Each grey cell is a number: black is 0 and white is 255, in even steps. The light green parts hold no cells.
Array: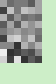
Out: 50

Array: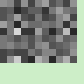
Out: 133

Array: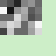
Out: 105

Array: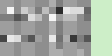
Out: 158

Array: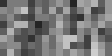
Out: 206

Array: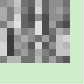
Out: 158

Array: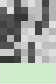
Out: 221
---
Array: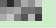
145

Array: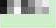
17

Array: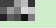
94

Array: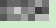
115

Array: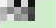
174

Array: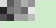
35

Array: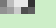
120

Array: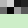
184

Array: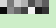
216
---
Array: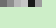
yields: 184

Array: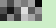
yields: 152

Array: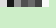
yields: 148

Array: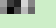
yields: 32

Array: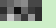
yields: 127

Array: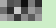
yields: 93

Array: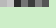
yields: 45

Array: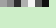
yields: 45
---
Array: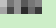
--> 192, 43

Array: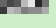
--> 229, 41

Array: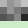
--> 194, 39

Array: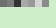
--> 213, 51

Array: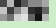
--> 225, 18

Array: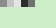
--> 228, 45

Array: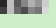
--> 218, 39

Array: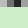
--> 187, 39

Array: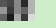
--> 218, 28

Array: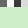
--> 250, 59
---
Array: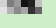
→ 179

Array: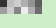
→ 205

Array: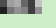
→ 117

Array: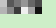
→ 135

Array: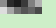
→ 166

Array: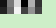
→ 106

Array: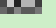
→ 74

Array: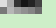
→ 182

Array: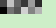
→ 115

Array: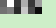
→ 127
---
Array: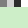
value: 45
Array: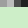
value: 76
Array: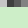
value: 90
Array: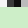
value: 15
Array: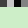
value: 8
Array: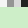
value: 216
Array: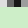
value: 24
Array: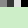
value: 224
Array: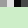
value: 10
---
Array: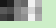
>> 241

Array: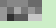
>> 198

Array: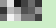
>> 123

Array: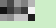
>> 197

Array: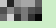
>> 50

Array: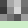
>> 86

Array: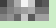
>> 159

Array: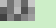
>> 131
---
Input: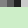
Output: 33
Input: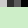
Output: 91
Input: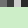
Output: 205
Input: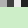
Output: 235
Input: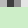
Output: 146
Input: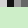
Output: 156
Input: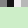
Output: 239
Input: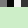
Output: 243
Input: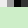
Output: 6
